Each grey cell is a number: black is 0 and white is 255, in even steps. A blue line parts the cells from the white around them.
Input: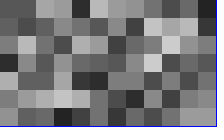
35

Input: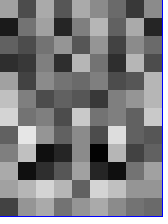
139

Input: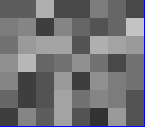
72

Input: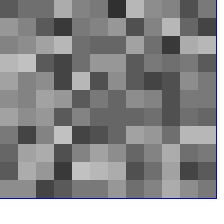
121

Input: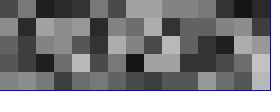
42
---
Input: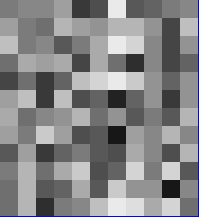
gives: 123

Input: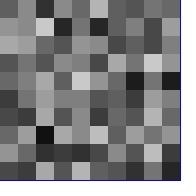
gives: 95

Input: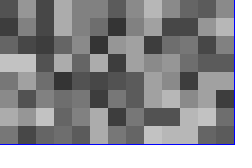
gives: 82

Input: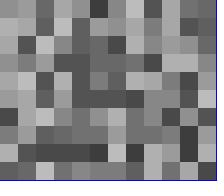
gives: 144

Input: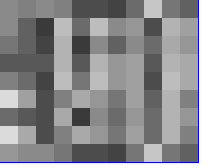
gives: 138

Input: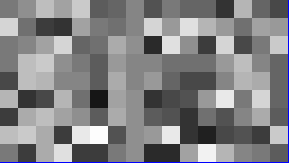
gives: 121

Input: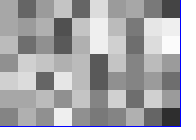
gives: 167
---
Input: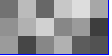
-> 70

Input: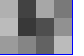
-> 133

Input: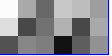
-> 135

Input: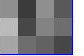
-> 110

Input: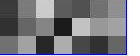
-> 162

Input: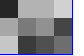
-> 59
